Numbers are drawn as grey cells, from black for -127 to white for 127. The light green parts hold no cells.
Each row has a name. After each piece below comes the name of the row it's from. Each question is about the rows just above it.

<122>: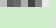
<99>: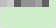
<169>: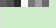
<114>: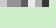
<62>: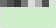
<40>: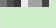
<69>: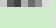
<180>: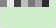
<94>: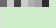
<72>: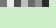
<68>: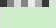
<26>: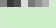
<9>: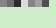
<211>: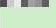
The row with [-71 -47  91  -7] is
<26>
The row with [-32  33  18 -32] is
<211>
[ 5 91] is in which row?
<68>
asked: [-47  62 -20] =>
<72>
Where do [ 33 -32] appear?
<99>
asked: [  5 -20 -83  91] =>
<9>

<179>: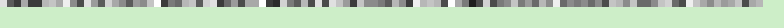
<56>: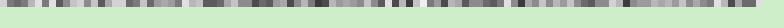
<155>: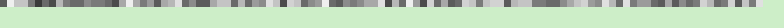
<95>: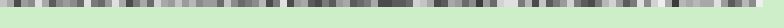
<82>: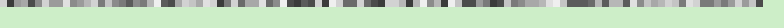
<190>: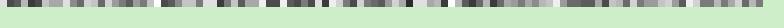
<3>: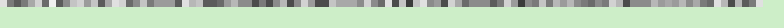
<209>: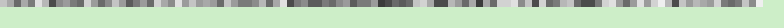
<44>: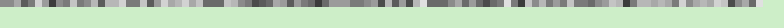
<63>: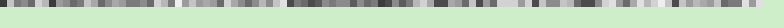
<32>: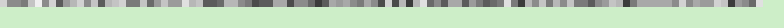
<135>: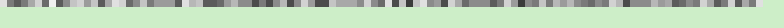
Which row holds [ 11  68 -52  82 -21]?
<209>
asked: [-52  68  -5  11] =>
<82>
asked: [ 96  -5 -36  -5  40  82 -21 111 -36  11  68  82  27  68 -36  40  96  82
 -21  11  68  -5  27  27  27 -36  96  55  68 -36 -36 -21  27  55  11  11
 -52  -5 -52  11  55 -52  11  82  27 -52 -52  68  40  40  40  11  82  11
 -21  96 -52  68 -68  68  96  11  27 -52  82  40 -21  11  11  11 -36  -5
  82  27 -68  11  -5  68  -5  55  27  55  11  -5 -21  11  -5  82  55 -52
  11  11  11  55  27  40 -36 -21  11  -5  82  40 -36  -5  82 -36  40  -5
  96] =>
<135>
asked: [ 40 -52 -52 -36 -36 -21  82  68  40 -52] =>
<95>

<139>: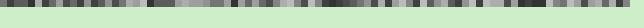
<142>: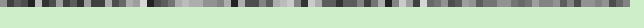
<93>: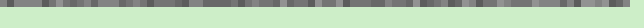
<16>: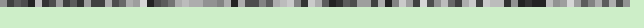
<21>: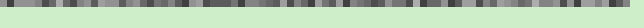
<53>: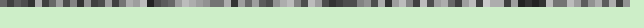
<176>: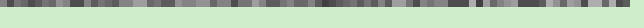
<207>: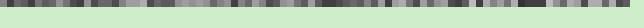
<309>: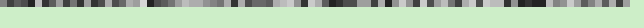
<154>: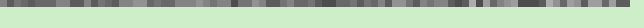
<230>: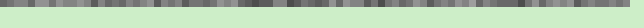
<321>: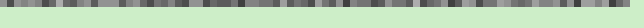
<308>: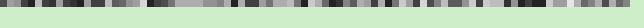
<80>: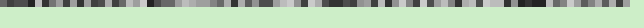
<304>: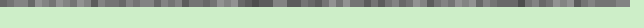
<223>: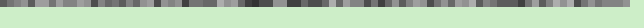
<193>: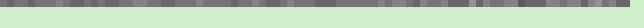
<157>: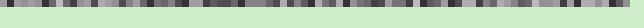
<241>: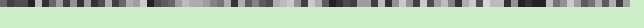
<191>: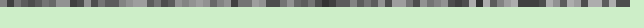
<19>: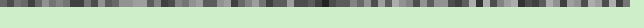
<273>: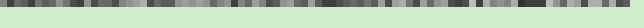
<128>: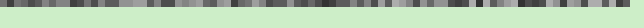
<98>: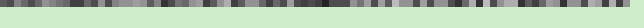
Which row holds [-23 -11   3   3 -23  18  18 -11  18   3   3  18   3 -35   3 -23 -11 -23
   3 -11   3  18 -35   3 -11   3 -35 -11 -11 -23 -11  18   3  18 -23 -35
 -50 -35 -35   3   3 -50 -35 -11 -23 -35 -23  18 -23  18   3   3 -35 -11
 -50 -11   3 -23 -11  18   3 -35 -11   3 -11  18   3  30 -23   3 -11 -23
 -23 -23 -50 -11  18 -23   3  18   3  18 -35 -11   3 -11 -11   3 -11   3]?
<230>
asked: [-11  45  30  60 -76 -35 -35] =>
<139>
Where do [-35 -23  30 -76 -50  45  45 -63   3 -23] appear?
<157>
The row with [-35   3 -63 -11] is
<142>
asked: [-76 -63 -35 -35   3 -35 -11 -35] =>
<191>

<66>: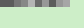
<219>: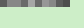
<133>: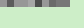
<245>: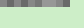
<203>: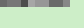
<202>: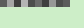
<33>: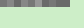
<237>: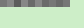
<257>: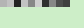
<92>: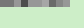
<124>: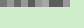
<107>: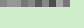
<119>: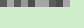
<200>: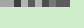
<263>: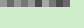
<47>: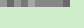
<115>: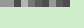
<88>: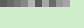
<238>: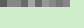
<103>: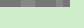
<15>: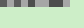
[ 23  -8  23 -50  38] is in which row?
<263>
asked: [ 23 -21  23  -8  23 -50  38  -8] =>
<263>
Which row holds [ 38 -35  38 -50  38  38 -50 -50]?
<15>
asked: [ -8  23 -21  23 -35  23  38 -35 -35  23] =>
<124>
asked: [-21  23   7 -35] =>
<219>
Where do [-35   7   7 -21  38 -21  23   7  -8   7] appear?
<238>

